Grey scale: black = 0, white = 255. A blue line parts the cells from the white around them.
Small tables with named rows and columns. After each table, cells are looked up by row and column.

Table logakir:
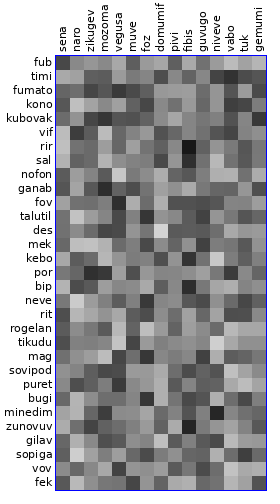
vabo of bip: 174
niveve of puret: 98
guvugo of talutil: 66
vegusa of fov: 47
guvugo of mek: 65
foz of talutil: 54
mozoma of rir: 157
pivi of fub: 95
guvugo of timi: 135
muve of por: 79
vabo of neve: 106
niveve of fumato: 149
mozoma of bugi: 110
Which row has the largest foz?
rogelan

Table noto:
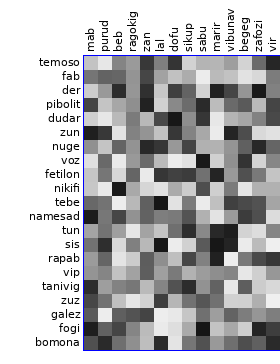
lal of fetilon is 54
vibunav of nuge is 148
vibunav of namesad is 155
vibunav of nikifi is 123
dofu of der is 63
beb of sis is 217
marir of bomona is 153

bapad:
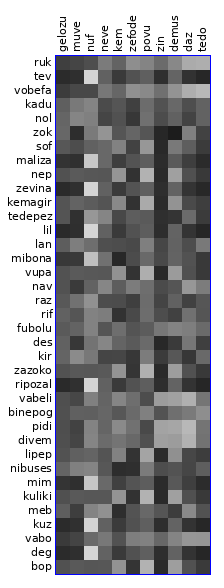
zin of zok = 39
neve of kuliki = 87
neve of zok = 148
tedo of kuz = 39
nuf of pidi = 131
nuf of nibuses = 132
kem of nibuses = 45
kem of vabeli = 133
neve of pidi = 101
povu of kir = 124
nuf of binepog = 95
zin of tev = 47
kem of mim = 64
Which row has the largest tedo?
vobefa

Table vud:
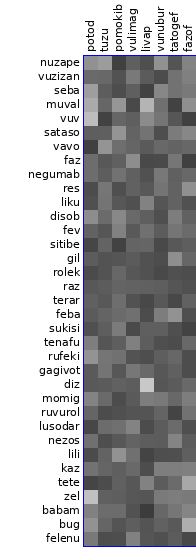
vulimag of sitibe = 100
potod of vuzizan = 106
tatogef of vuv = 86
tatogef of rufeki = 103
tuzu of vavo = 148
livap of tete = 130
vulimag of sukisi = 74
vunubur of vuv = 117
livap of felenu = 85
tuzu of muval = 102
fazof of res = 144

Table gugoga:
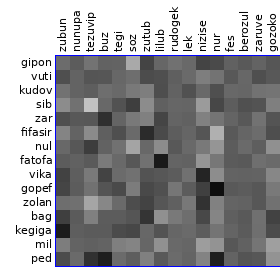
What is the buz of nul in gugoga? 98
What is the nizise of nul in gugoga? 121
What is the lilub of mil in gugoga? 145
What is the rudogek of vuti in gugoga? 95
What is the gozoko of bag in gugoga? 66
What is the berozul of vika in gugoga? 98
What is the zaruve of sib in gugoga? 83
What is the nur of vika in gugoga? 141
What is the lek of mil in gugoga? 102
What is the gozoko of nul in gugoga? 144
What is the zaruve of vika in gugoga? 99
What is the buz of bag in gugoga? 92
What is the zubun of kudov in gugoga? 114
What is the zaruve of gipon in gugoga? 99
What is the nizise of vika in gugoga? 36

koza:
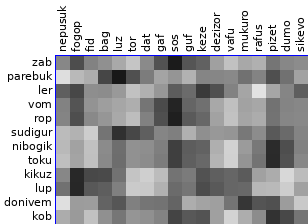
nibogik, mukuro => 155
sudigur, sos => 127
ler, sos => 92
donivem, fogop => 156
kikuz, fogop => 40
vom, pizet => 114
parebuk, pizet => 79
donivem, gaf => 115
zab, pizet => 117
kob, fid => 193
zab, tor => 197
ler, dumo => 133
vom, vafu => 192
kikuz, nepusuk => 135
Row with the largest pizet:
lup

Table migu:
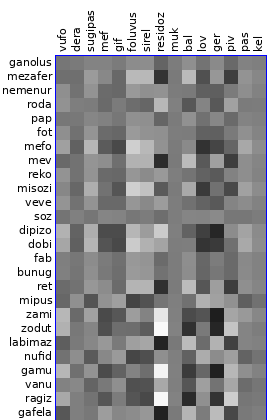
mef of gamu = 75
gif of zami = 87
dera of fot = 113
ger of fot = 96
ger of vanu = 115
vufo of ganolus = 118
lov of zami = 84
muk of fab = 124
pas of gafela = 121
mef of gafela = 157
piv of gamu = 183
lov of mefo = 50
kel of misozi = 140
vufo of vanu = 130

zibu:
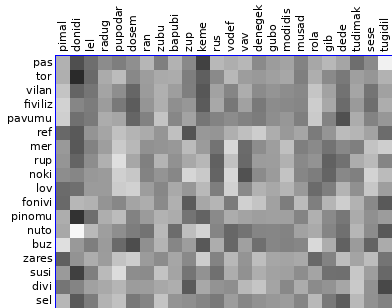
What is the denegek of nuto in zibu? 133
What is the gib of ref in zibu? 149
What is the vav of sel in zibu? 135
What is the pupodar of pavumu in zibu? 166
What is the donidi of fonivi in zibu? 183
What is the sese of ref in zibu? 163
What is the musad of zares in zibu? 169
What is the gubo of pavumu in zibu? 142
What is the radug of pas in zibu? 140
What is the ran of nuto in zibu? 115

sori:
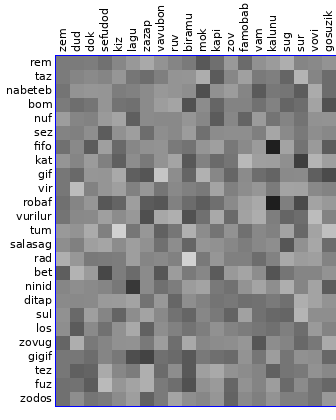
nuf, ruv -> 137
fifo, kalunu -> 31
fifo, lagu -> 135
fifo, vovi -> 154
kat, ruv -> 164
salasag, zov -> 135
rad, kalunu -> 130
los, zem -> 142
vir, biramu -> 128

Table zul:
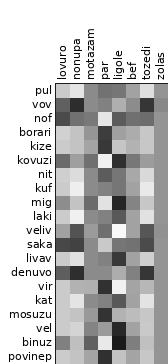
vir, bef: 164
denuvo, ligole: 173
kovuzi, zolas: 148
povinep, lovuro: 203
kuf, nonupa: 238
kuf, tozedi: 233
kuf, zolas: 148
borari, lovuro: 209
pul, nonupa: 228
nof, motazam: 121
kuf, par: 129
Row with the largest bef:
mosuzu

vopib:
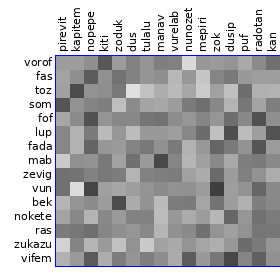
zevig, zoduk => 125
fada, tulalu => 120
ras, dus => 150
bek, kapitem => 148
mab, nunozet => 181
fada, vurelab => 122
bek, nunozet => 123
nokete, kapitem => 136
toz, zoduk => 121
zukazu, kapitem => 132
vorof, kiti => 87

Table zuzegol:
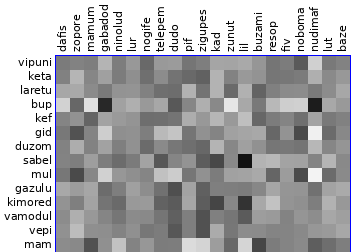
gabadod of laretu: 122
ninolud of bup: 161
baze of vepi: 167
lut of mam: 110
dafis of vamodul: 140
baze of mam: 126
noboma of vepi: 137
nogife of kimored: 154
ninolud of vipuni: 125
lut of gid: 107
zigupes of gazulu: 96
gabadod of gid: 206
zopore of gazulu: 156

